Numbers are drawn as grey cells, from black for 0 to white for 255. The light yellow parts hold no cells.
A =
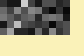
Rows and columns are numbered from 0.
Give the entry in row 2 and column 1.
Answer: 94
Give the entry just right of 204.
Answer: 66
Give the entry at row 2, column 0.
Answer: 120
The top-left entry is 52
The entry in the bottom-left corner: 94
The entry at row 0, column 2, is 23
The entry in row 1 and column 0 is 106
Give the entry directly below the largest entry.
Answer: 80
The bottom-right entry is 80
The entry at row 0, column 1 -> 23
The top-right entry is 52
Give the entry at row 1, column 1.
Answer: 66

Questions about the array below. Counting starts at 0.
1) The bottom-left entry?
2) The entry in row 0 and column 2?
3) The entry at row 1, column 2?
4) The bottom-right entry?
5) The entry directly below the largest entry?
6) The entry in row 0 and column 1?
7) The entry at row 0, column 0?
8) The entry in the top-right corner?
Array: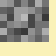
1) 86
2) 86
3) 159
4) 131
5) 131
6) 145
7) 159
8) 115

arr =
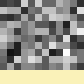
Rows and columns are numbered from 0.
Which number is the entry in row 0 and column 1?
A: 73
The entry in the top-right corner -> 47
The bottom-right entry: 59
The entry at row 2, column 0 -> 59
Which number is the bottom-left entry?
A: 89
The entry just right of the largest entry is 104
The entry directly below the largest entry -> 207
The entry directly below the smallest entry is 47
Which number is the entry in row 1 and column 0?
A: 193
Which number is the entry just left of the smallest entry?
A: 119
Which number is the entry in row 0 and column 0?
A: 59
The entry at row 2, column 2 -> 73
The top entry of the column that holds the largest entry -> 151
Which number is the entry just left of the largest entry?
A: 59
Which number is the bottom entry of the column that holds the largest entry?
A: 193
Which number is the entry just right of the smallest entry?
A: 31
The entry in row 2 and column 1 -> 47
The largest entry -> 253

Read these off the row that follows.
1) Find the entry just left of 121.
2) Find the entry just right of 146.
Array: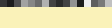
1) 94
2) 29

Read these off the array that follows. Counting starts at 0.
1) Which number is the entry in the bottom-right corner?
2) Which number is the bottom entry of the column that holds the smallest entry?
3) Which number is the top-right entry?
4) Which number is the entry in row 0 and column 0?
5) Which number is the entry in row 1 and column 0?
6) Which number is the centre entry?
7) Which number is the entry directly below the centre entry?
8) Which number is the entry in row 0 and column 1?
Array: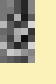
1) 146
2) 65
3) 132
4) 118
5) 118
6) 172
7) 160
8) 132

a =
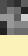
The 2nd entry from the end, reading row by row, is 108
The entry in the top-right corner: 93
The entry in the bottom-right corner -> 108
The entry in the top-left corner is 78
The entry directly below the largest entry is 136
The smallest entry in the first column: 33

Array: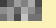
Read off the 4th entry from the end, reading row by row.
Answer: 76
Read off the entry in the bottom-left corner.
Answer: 115
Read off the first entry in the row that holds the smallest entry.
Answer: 62
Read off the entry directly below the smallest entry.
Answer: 142
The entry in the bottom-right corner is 115

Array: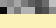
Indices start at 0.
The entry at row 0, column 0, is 150
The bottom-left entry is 11
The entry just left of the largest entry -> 107
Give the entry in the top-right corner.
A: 191
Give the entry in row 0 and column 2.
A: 165

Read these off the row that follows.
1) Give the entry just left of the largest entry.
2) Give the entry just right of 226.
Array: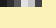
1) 91
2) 196

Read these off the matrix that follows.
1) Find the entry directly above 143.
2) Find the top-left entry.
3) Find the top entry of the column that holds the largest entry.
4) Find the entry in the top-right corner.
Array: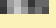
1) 158
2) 65
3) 187
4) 103

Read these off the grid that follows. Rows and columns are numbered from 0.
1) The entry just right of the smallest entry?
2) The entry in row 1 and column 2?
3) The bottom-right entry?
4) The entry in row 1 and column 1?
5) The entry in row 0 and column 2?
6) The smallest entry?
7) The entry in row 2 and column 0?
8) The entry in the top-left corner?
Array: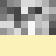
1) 203
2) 69
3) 69
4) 82
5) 149
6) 55
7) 125
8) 94

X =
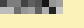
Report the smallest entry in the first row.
21
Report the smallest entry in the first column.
66
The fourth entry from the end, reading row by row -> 95
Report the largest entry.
201
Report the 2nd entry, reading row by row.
125

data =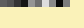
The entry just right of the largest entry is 137
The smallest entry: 8
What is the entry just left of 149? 21
